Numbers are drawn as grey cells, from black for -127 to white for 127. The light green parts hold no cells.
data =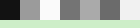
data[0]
-109
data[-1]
113

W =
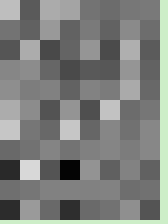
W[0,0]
62
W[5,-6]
-44
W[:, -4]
[-12, -5, 21, -38, 2, -48, -25, 0, 19, 1, -21]
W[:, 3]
[36, -29, -27, -53, -29, 20, 70, -12, -123, 1, -81]
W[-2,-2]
-17
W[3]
[6, 12, -25, -53, -38, -40, 21, -29]
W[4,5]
-4
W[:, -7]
[-37, -30, 44, 12, -2, 12, -9, -13, 88, -9, 26]
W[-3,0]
-86
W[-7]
[14, -2, 1, -29, 2, -4, 42, -23]
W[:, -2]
[-8, 10, 47, 21, 42, -19, -14, -3, 2, -17, 15]
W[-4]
[-22, -13, 4, -12, 0, 5, -3, 7]
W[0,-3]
-19
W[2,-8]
-42
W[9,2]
1
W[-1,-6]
-22

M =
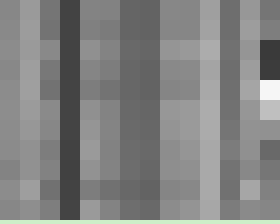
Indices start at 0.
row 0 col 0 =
7
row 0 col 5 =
2
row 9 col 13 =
1
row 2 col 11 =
-14
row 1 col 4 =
0
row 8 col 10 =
41
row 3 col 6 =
-24
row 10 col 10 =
39
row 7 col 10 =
40
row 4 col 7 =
-28
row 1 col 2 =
-12
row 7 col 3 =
-61
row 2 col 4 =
16
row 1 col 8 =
6
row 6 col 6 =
-21
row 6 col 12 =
18
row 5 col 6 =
-22
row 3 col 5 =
-2
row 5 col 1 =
27
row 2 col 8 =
21
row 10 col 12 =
10
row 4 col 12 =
37
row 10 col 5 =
3
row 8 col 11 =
-12
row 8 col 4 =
18
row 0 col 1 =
26
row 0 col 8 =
7
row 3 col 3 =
-60
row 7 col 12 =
16
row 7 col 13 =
-22
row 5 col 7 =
-25
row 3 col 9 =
10
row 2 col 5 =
3
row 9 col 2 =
-14
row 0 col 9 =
6
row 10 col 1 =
14

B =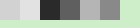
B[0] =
82
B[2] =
-85
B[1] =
98
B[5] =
9

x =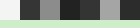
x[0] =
116
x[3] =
-93
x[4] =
-75
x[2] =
12

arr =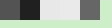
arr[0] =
-44
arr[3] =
106
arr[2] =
104
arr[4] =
-25

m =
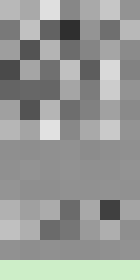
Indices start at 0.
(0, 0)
56
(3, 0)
-53
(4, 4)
-3
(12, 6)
18
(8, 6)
19
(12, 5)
16
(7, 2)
16
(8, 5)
16
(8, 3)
18
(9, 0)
20
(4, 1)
-24
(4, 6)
19
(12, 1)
14
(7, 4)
12
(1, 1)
65
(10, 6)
36
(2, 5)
37
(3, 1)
37
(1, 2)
-29
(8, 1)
19
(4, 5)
76
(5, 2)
53
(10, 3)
-20
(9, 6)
17
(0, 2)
95
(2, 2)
52
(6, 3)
8
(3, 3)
64
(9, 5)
18
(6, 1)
36
